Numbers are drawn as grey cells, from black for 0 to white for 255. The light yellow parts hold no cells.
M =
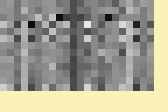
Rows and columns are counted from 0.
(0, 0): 142
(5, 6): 183
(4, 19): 159
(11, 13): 116
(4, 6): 98
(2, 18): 138
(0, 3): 148
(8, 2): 113
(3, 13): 135
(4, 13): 103
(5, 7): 94
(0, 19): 131
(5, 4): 61
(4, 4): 131
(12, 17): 192
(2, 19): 138
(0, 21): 149
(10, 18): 173
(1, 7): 150
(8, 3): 165
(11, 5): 120
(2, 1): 144
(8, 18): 173
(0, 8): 114
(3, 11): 110
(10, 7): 148
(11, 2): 118
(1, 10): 79
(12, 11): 109
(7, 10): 86
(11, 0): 157
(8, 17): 127
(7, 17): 78
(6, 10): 68
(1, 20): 124
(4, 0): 139
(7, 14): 173
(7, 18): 191

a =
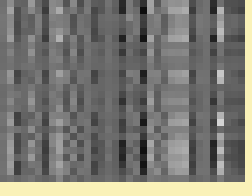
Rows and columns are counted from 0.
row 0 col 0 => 111
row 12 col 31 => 102
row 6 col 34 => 95
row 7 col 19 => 90
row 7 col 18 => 109
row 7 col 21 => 148
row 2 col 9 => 120
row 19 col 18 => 117
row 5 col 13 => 75
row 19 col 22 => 125
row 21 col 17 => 44
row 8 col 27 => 98
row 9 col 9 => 100
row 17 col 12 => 118
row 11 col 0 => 117
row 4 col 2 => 77
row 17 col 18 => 111
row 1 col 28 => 108
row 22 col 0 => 112
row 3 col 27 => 85
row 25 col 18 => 116
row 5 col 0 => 113
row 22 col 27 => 73
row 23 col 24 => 158
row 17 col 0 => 114
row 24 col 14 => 98
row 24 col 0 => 115
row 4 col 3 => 98
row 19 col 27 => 84
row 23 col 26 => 169
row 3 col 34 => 94
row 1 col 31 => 181
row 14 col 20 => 60
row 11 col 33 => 99
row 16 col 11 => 113
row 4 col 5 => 121
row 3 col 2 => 75
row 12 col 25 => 121
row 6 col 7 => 119

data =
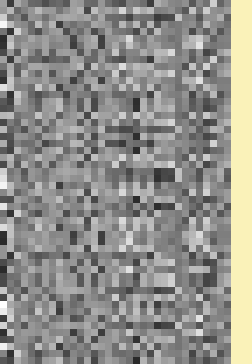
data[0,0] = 160
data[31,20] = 173
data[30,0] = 115
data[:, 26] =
[144, 89, 128, 135, 143, 157, 179, 139, 142, 82, 151, 178, 119, 147, 137, 133, 99, 133, 131, 133, 137, 138, 91, 147, 129, 130, 131, 86, 134, 133, 143, 87, 119, 170, 153, 89, 144, 130, 144, 132, 133, 129, 166, 139, 127, 180, 129, 174, 133, 131, 145, 135]
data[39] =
[73, 111, 115, 156, 134, 102, 158, 126, 179, 146, 154, 88, 160, 82, 152, 135, 174, 121, 128, 73, 175, 147, 180, 183, 205, 120, 132, 96, 117, 68, 76, 151, 174]
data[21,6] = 151
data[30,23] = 134
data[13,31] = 83
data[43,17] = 173
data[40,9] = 155
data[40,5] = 101
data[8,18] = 128
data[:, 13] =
[104, 190, 128, 165, 77, 175, 166, 103, 105, 193, 118, 167, 177, 92, 72, 73, 188, 89, 125, 73, 115, 72, 190, 114, 128, 131, 168, 190, 72, 136, 78, 190, 177, 171, 177, 190, 95, 81, 179, 82, 89, 127, 134, 152, 172, 152, 130, 168, 74, 167, 87, 70]
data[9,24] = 135
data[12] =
[224, 193, 130, 132, 111, 200, 142, 178, 67, 130, 129, 146, 93, 177, 161, 152, 122, 189, 130, 196, 130, 188, 106, 147, 136, 110, 119, 167, 116, 186, 154, 128, 129]
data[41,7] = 139
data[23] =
[75, 169, 91, 179, 137, 101, 159, 88, 144, 162, 139, 84, 147, 114, 137, 124, 203, 104, 136, 158, 166, 144, 189, 176, 212, 118, 147, 110, 166, 71, 104, 155, 175]
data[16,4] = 130
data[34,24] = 110
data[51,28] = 114
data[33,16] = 158
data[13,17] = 102
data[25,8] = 146
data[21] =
[90, 68, 180, 144, 120, 94, 151, 165, 187, 106, 136, 96, 162, 72, 132, 160, 145, 128, 109, 44, 178, 123, 180, 152, 159, 118, 138, 90, 117, 79, 105, 112, 143]
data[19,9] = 127
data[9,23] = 123
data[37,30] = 78
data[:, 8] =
[106, 118, 163, 62, 160, 148, 134, 155, 106, 141, 141, 134, 67, 127, 184, 189, 96, 171, 158, 188, 119, 187, 115, 144, 162, 146, 62, 128, 189, 131, 158, 125, 71, 137, 150, 119, 118, 182, 156, 179, 170, 167, 131, 75, 61, 124, 159, 137, 189, 60, 137, 188]
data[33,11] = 122
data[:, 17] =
[79, 212, 102, 182, 117, 161, 128, 110, 77, 220, 102, 131, 189, 102, 127, 127, 204, 117, 73, 125, 59, 128, 211, 104, 108, 129, 184, 216, 128, 140, 118, 217, 193, 138, 165, 213, 94, 123, 178, 121, 117, 95, 99, 173, 186, 105, 113, 134, 127, 184, 107, 128]
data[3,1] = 185
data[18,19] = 100
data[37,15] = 139
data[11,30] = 117
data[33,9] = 139
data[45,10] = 80

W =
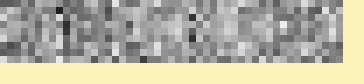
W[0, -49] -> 94
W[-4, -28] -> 137
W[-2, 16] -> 226
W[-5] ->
[180, 166, 172, 125, 164, 118, 190, 154, 180, 52, 167, 114, 149, 120, 139, 129, 164, 150, 125, 209, 165, 152, 175, 171, 195, 215, 160, 97, 170, 170, 165, 181, 210, 198, 143, 149, 173, 178, 204, 139, 185, 131, 116, 161, 119, 144, 163, 223, 156]
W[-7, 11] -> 108
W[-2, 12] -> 170
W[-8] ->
[158, 199, 174, 127, 136, 161, 126, 125, 29, 130, 102, 113, 131, 164, 133, 78, 152, 173, 177, 197, 183, 143, 117, 132, 124, 155, 151, 208, 138, 169, 128, 197, 186, 212, 112, 126, 143, 137, 156, 130, 130, 161, 103, 173, 97, 89, 225, 130, 191]
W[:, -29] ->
[184, 183, 172, 158, 165, 172, 142, 189, 62]
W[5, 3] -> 106
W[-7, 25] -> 199
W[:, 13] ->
[194, 164, 128, 130, 120, 126, 170, 196, 90]
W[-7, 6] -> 191
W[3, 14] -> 135
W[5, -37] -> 107
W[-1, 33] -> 155
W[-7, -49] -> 213
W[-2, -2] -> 130
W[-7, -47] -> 147
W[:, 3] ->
[148, 127, 108, 164, 125, 106, 171, 144, 187]
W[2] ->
[213, 158, 147, 108, 155, 130, 191, 140, 218, 98, 172, 108, 111, 128, 145, 92, 145, 149, 171, 191, 172, 135, 172, 135, 163, 199, 156, 52, 198, 123, 162, 176, 187, 179, 155, 155, 146, 163, 201, 119, 114, 109, 137, 140, 108, 174, 163, 210, 152]
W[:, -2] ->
[134, 130, 210, 190, 223, 205, 131, 130, 124]
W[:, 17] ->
[142, 173, 149, 152, 150, 146, 151, 145, 185]
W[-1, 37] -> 214
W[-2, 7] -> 168
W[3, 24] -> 193
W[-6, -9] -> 238
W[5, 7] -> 138
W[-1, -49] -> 219
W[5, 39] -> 123
